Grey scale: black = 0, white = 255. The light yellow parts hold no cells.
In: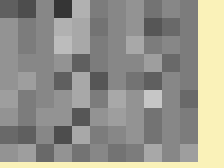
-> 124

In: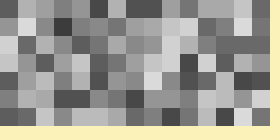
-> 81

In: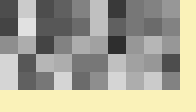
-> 151

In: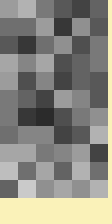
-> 67

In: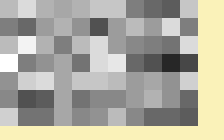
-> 208

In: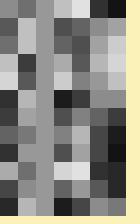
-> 40
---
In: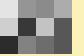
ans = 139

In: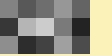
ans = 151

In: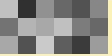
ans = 82

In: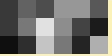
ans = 151

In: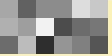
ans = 221

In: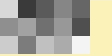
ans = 134

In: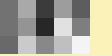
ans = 157

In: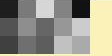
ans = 131
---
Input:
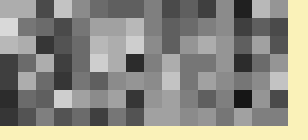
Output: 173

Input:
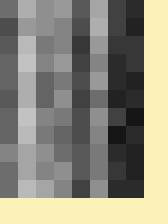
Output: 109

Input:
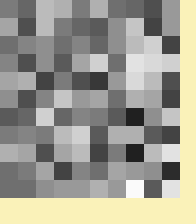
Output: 123

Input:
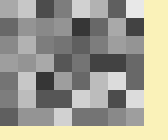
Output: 169

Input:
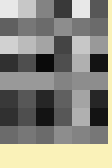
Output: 232
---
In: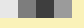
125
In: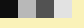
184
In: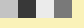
56
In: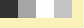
165
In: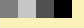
198
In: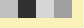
48
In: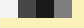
71
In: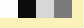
12
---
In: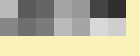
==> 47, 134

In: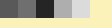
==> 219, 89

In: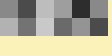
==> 137, 178

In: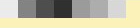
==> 215, 235

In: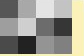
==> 195, 74

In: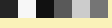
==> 117, 37
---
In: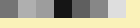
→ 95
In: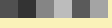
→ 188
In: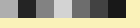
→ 109
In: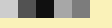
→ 16
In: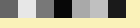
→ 169
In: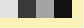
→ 57
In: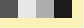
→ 231
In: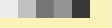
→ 117
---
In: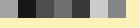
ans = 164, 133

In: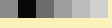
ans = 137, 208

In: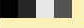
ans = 2, 83

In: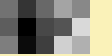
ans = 114, 176

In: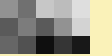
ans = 146, 24

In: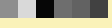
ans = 142, 65

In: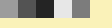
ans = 156, 124

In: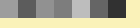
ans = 157, 49

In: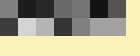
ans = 128, 161

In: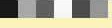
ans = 26, 149
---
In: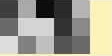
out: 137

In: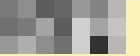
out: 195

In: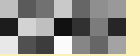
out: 38

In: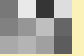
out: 101

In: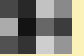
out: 60

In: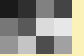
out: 231

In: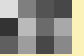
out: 168

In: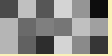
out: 160

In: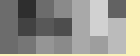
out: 187
